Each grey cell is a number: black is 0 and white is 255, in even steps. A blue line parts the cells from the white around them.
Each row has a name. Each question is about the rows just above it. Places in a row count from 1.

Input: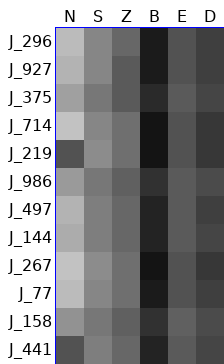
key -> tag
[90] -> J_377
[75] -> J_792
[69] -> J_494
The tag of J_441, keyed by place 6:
J_494
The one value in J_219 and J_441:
[82]
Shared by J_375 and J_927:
[90]
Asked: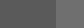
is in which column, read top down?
Z

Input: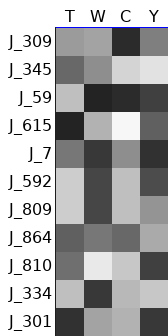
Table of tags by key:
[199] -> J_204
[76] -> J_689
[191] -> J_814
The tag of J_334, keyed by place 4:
J_204
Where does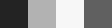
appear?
J_615
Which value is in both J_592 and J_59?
[191]
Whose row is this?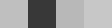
J_334
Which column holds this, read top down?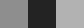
W
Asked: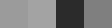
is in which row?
J_309
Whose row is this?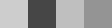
J_809

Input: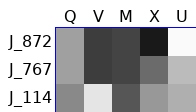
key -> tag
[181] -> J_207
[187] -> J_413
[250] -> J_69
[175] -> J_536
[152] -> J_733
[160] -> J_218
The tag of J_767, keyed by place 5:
J_413
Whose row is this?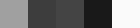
J_872
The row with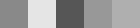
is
J_114
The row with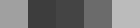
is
J_767

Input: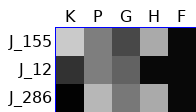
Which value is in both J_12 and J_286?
[8]
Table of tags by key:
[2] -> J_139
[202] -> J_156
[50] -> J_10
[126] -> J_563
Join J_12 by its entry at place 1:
J_10
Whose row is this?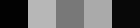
J_286
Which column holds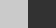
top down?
K
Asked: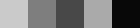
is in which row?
J_155

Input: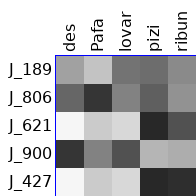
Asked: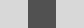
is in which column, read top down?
lovar
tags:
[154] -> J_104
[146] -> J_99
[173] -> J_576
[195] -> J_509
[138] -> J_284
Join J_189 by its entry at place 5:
J_284
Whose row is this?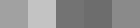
J_189

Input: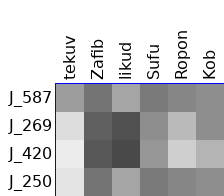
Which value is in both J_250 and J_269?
[142]
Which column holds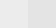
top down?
tekuv

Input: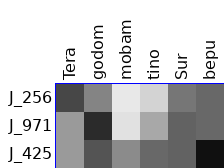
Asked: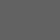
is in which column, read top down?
Sur
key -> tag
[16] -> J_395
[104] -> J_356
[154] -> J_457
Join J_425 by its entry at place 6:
J_395
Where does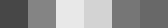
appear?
J_256
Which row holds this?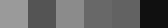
J_425
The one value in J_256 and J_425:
[104]

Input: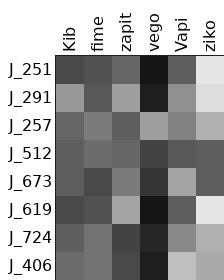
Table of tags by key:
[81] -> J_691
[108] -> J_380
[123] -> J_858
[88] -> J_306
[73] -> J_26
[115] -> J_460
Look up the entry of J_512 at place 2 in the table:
J_380
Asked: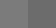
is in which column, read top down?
fime
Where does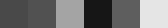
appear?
J_619
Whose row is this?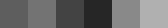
J_724
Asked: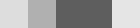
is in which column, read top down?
ziko
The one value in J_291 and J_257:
[158]

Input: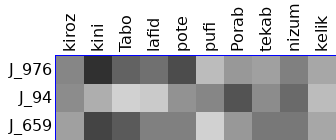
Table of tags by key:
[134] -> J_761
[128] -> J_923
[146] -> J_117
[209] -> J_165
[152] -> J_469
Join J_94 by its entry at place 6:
J_761
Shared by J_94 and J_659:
[209]
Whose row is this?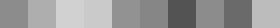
J_94
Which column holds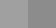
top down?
tekab
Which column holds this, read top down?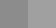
kiroz
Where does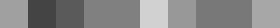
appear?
J_659

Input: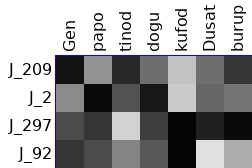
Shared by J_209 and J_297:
[54]
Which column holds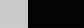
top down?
kufod
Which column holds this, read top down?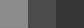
Gen
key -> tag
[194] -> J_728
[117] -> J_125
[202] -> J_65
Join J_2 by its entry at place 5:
J_65
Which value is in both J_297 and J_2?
[10]
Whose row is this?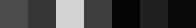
J_297

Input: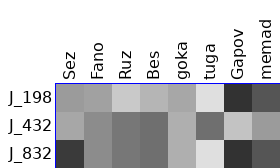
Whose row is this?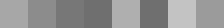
J_432
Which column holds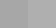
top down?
goka
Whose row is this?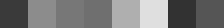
J_832
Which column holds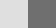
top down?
tuga
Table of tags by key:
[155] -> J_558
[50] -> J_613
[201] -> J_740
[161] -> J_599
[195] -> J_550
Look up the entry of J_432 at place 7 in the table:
J_550
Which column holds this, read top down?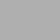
goka

